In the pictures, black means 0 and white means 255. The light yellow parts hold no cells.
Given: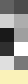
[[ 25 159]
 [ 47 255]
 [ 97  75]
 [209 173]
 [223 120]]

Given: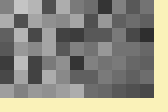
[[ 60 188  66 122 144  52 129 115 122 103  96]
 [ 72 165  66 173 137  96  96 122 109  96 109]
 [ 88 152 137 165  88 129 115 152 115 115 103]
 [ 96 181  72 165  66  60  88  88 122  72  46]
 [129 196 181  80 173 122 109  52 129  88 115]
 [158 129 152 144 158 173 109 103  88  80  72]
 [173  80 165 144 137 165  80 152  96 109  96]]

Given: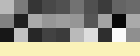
[[ 23 193  39  66  59 186 221  46 250 143]
 [130  31 170 150 157 150  86 164   8 170]
 [186 122  53  72  80 114  80  59 100 106]]

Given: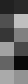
[[ 33  41]
 [ 54 128]
 [ 80 191]
 [100   9]
 [163  73]
 [170 147]]

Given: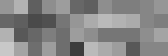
[[103  95  74  80 118 150 171 186 178 171 134 126]
 [150 178  95 142 157 103  95 142 126 126 134 150]
 [178  88 103 126 110 157 142 118 118 118 142 164]
 [200 164 110 157 110  60 186 171 157  88 134 134]]

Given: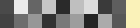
[[ 66 109 151  50 121 157  36 171  87]
 [ 74 234 101 198  42 191 220  58  94]]

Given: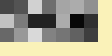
[[ 70  83 209 110 165 172 144]
 [104 152 217 130 117  97  62]
 [194 123  34  34 172   7  48]]

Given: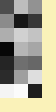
[[  7 181 166]
 [ 37 111 103]
 [ 43 159 222]
 [ 77 189 146]
 [139  23  55]
 [174 209 195]
 [244 251  30]]

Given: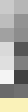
[[106 112]
 [161 141]
 [189 147]
 [202 182]
 [217  85]
 [223 127]
 [244  66]]
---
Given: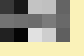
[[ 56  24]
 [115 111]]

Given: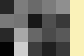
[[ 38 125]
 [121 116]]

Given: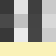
[[ 56 226]
 [ 73 192]]

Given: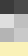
[[ 59  74]
 [222 191]]

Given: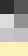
[[ 47  86]
 [219 145]]

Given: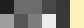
[[ 30 108]
 [158  84]]

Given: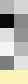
[[182 212]
 [  9 135]]

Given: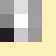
[[157 222]
 [132 253]]

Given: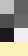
[[192  99]
 [ 78 105]]
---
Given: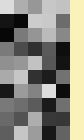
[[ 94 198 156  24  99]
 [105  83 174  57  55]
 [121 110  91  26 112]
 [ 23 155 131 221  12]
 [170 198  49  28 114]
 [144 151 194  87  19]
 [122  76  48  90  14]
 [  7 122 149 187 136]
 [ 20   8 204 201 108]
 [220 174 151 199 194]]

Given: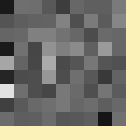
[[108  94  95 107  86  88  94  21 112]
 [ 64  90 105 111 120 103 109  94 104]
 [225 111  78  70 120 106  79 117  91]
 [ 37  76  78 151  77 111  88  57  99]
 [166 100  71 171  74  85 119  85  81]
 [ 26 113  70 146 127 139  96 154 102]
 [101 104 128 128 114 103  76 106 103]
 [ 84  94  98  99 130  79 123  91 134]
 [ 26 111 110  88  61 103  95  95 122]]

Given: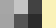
[[164  85  43]
 [166 196  66]]

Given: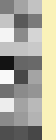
[[ 78  85  71]
 [138 155 179]
 [237 163 185]
 [112 139 148]
 [249  72 164]
 [ 19 102 105]
 [194 195 201]
 [244 139 213]
 [196  89 122]
 [125 164 194]]

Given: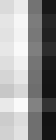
[[209 225 111  20]
 [204 220 111  19]
 [233 250 130  52]
 [199 215 110  20]
 [213 230 113  21]
 [222 240 117  28]
 [231 249 127  45]
 [226 243 120  33]
 [229 246 124  38]
 [218 235 115  24]]

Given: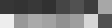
[[237 152 170 162 145 158 214  80]
 [ 54  51  56  49  69  81  61 167]]
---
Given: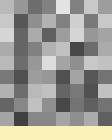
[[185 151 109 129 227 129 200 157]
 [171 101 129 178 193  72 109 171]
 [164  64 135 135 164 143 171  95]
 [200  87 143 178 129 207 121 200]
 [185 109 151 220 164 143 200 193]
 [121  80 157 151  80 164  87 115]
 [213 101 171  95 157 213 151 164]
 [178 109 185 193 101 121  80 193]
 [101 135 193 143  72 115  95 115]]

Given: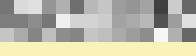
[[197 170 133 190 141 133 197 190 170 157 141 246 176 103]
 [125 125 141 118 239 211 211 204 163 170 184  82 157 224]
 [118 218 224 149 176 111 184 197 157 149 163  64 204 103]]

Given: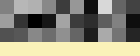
[[158  52   0  22 164  60  45  94 129  14]
 [ 81  87 136 109 144 101  29 170 116  37]
 [129 183 177 136  60 151  14 216 101  66]]

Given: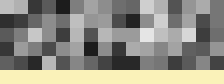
[[ 96  75  40 183  83 134 102  67  40  40 126 118  61  90 134  67]
 [191 177  55  90  28 126 163 141 110 102 207 177  83 149 171 118]
 [ 47  61 102 141 110 191 149 155  75  34 141 207 110 163  75 118]
 [ 55 155 126  75 141 163  28 141  55 171 163 134 163  96  90 149]
 [ 90 126 199 141  61 183  83 183 155 155 229 191 171 215  61 110]]

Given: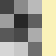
[[158  39  95]
 [214 200 110]
 [ 88  73 172]
 [ 67 139 186]]

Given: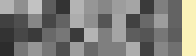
[[ 51  71  58 105 119  58 180 127 165  93  85 119  93]
 [ 65  79 135  71  99 173 143  85 165  65 105 157  99]
 [ 44 119 150 119  79 157 105 127 127 173  65 135 112]
 [180 143 194  93  51 180 150 135 157 165  58 127  99]]

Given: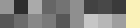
[[ 87 108 136 122  87 143 198 183 158]
 [151  45 170 102 115 143  66  72  58]]

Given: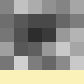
[[118  81  45  58 153 180]
 [110  88  73  73 103 125]
 [160  88  95 153 201 166]
 [118 208 125 103 138 201]
 [132 193 172 145 132 166]]

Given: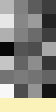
[[  7  84  77 168]
 [183 129  92  62]
 [176 129 107  62]
 [115 123 115 100]
 [197 100 141  54]
 [247  77 148  19]
 [231 135 155  34]]
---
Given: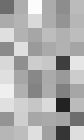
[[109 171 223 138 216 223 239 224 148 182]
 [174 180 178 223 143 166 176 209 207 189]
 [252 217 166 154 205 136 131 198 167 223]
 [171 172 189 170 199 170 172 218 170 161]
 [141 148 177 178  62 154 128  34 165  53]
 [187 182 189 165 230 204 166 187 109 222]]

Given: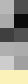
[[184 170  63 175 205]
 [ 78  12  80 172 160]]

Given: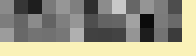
[[139 125 156]
 [ 54 102 104]
 [ 30 139 115]
 [122  99 113]
 [150 127 119]
 [127 150 176]
 [ 46  78  65]
 [140  99  64]
 [200 101  67]
 [102 162 149]
 [149  11  29]
 [125 123 115]
 [ 77 106  59]]

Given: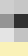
[[206 148 228]
 [198  48 195]]

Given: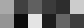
[[169 149]
 [ 64  12]
 [ 96 228]
 [ 59  29]
 [ 45 101]
 [204  62]]

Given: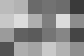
[[187 200 155  82]
 [179 220  97 174]
 [106 175  91 164]
 [114 127 117 201]
 [108 220 134 178]
 [ 58 141  69 144]]

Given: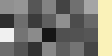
[[144  46 240 109]
 [149 110 116  84]
 [ 86  59 139  49]
 [131  95  22 135]
 [ 67 144  80  94]
 [112  76  82 116]
 [165 104  86  69]]

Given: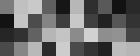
[[124  19  38  74]
 [192 197  49 134]
 [201  76  98 185]
 [ 95 132 182  43]
 [ 22  62 196 205]
 [183 200 139  74]
 [ 47  64 209  51]
 [ 89  33 142  32]
 [ 18  86 146 188]
 [ 42  51  68 182]]
